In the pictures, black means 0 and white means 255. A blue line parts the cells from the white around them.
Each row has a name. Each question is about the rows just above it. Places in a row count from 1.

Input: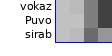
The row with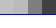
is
vokaz
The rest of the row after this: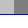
[65]
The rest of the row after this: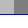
[65]

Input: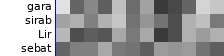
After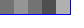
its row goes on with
[191 121]
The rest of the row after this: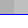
[121]
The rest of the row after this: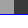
[ 72 101 212 198]

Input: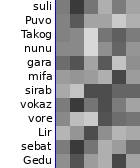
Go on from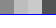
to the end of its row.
[109 117]
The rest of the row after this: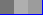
[109]
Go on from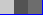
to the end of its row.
[117]
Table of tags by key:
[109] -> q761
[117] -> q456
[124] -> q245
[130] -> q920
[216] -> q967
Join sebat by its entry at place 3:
q456
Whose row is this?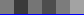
vokaz
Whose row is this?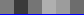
sebat
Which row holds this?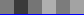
suli

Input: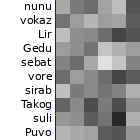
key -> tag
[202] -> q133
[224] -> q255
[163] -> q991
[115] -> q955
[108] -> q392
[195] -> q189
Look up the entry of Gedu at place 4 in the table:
q189
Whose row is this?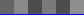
Takog
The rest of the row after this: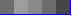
[92]
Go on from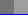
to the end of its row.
[181 156 163  92]

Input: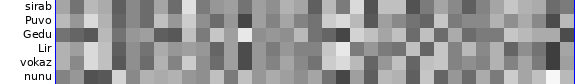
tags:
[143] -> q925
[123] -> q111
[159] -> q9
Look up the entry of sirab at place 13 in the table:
q9
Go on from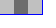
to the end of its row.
[108 171 108 123 123 198 185 171 171  76]
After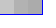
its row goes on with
[108 123]

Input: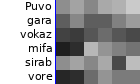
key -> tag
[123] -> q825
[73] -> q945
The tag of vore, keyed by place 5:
q825
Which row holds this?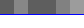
gara

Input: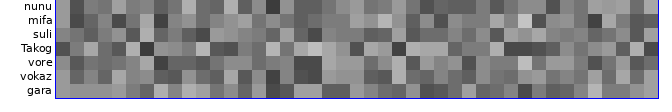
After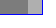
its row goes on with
[ 74  74  81  95 140 116 140 154  95 175  74]
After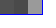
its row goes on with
[146 146  95  88 175 109 101 132 109  95 140 116 109 146 154 116 132 116
 160 109 167 109 160]
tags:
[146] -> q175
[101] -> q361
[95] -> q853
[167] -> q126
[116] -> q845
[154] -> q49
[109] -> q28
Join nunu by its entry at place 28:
q361
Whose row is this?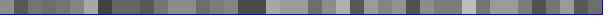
vore

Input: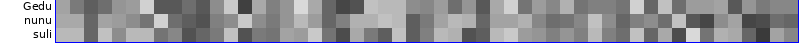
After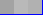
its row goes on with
[102 163 163 177 135 110 116 135 193 141 102 128 141 110 193  88  70 141
 163  70  76 110 102]
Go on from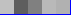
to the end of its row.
[ 82  94 185 201 156 149 128 149 128 185 128 110 193 102 169  76 217 116
 177 169 102  58 163 135]

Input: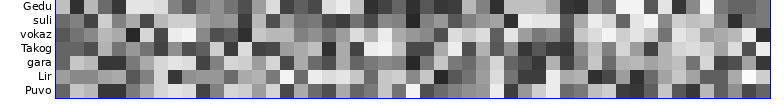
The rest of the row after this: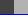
[213 220 206 163 220  79 236]
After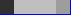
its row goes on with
[ 55  48 137 107 243 243  87 228  55 137 243 121 101 101 121]
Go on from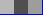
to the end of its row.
[115 121  73  61 115  73 137 129  40 129 151  87 129 151 163  48 236 228
 228  87 170 236 213 101 228 243 137 206 191 198 137  48 115 121]
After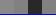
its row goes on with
[151  87 129 151 163  48 236 228 228  87 170 236 213 101 228 243 137 206
 191 198 137  48 115 121]
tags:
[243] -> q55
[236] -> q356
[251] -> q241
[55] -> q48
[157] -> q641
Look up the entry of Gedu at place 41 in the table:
q55
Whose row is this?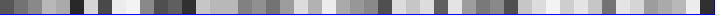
vokaz
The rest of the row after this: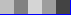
[178 213 220 206 163 220  79 236]

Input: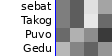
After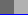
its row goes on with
[141  58]
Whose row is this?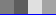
sebat
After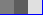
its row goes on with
[164]
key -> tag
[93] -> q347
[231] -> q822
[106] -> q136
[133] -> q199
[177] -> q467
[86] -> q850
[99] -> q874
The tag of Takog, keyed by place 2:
q347
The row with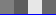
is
Takog

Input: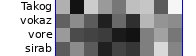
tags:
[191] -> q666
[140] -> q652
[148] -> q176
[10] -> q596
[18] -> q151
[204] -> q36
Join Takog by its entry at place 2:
q151
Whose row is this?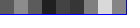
sirab
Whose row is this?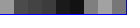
vore
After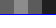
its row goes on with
[105  47 183 148 140]

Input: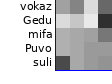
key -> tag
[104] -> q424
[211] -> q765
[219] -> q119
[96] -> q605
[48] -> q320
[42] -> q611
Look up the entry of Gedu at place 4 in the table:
q320
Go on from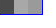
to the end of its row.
[147]
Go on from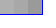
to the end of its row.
[154]
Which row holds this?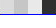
Gedu
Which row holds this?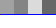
vokaz
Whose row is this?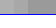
Puvo

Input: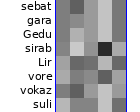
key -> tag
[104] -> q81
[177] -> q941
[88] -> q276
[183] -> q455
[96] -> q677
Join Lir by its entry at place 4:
q455
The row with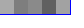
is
vore

